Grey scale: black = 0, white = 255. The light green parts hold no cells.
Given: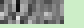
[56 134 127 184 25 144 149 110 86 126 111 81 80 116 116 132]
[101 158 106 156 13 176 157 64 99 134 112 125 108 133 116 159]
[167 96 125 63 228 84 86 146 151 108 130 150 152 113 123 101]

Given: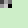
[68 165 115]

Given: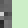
[90 108 106]
[102 106 104]
[119 98 101]
[48 118 113]

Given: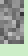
[173 94 114 145 149 112]
[134 161 134 114 121 169]
[161 180 171 112 134 120]
[129 149 147 165 85 164]
[92 131 194 157 141 148]
[116 184 98 107 105 91]

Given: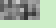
[107 172 87 160 200 127 126 163 157 147]
[92 138 138 148 132 183 71 144 96 149]
[155 104 99 122 156 94 50 156 135 144]

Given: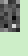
[127 165 51 63 143]
[77 108 102 78 108]
[51 88 105 9 80]
[79 23 91 213 101]

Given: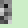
[110 143 140]
[210 129 134]
[54 133 162]

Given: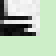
[27 185 248 236 235 245 243 248 231 239]
[23 157 242 247 233 240 240 239 243 238]
[20 29 16 13 18 16 22 73 230 243]
[21 21 16 16 11 5 2 43 215 246]
[29 12 6 25 27 13 20 13 38 217]

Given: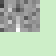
[79 147 158 157 122 148 104 153 132 146]
[168 142 203 120 77 112 155 152 158 121]
[142 153 114 146 186 155 88 133 169 153]
[178 156 136 148 218 149 122 123 156 135]
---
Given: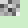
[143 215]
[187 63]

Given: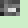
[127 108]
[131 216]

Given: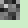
[204 121]
[57 118]

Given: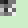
[107 120]
[53 237]

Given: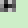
[4 50]
[85 199]

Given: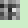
[117 62]
[173 40]
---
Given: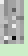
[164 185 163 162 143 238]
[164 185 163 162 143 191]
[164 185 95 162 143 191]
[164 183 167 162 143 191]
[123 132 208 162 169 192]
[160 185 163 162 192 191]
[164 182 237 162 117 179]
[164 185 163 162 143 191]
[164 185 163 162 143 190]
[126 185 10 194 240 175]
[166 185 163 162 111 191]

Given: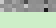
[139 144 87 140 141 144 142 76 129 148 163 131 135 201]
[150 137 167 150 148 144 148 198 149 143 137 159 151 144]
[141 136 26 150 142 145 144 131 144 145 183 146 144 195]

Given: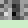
[156 158 93 92 148 92 172]
[115 155 68 39 140 155 81]
[180 151 64 71 188 134 167]
[102 160 94 7 185 221 95]
[162 103 66 75 178 157 139]

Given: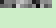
[149 137 144 60 30 138 164 192 170 121 129 127 36]
[118 85 175 12 143 101 127 144 210 49 122 110 102]

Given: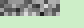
[165 175 176 80 174 169 153 81 96 155 152 151 147 84 101]
[81 170 137 218 158 53 76 159 103 114 137 174 120 125 79]
[83 85 134 112 172 111 117 132 180 117 45 92 84 88 161]
[187 98 155 127 31 135 204 151 218 156 94 176 112 171 71]

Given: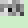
[220 168 148 230 203 200]
[142 91 151 132 152 139]
[151 83 174 16 229 126]
[69 195 133 159 218 213]
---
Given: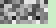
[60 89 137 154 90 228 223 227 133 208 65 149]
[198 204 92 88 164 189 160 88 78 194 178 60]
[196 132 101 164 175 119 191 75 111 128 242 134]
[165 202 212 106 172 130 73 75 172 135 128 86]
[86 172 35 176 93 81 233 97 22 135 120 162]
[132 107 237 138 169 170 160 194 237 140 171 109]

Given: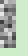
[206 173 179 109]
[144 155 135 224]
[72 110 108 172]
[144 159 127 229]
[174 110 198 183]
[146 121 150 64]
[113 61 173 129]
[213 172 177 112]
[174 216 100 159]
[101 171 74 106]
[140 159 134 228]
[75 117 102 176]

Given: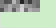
[81 88 181 127 37 111 62 119 111 123]
[140 170 138 144 201 154 146 127 106 129]
[152 173 99 163 212 113 172 157 157 84]

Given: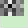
[89 235 58 158 122 139]
[186 12 175 138 186 79]
[86 138 55 138 117 125]
[69 233 75 138 137 128]

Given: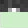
[57 76 55 69 54 58 44]
[56 77 55 53 65 59 63]
[63 165 248 151 64 70 61]

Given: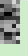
[141 141 213 133 144]
[107 107 163 185 36]
[98 98 57 112 142]
[1 1 117 159 75]
[53 53 59 59 28]
[156 156 156 83 139]
[176 176 32 204 156]
[173 173 181 148 60]
[23 23 89 33 129]
[62 62 147 215 143]
[148 148 132 71 186]

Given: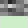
[118 38 68 113 120 171 95]
[144 213 175 143 130 99 179]
[108 65 86 124 118 171 108]
[142 118 102 98 92 117 142]

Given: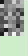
[121 123 204 131 183 21]
[126 154 148 176 175 205]
[117 147 126 66 105 89]
[88 188 87 146 53 131]
[180 144 159 80 185 77]
[78 140 122 78 100 79]
[214 168 143 37 125 101]
[27 104 128 150 117 64]
[223 127 243 121 219 29]

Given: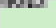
[154 70 80 186 86 159 100 160 208 88 191 142]
[162 84 187 91 138 173 38 123 106 145 185 178]
